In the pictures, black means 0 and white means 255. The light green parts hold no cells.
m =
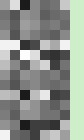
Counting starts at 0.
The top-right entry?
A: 200
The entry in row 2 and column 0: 124
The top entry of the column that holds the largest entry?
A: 27
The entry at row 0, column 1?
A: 222
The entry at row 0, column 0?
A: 158
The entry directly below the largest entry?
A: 84
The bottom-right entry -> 158
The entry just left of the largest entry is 84
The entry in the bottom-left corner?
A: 242
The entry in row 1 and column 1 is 84
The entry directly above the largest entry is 50
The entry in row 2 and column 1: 94
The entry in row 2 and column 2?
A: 158
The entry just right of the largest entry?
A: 222
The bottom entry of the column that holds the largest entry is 94
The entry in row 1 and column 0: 115

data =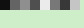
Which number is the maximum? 235
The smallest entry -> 15

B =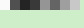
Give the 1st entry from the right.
200
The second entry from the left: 80
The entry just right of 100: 159

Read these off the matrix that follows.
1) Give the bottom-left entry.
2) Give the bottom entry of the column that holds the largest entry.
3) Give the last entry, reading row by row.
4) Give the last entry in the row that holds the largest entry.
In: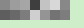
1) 94
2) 115
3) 125
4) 136

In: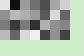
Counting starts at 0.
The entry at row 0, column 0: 228
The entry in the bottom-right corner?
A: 68
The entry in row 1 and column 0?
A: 144
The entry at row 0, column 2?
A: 155
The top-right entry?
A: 208
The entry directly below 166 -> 217
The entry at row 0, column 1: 16
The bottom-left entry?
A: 186

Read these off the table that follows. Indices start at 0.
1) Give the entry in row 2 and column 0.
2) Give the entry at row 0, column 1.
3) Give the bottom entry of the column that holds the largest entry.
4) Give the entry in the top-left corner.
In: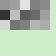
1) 214
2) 159
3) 128
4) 150

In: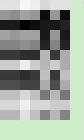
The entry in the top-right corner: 225
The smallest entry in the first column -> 25
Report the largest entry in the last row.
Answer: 225
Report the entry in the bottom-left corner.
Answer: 182
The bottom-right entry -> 131
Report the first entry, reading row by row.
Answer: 225
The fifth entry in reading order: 215
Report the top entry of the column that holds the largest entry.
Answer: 246
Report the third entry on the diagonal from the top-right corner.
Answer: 25
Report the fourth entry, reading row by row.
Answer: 237
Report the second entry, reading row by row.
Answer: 225
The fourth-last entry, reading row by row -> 192
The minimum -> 3
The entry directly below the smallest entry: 162
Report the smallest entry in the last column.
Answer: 14
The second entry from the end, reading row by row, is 182
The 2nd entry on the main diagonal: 142
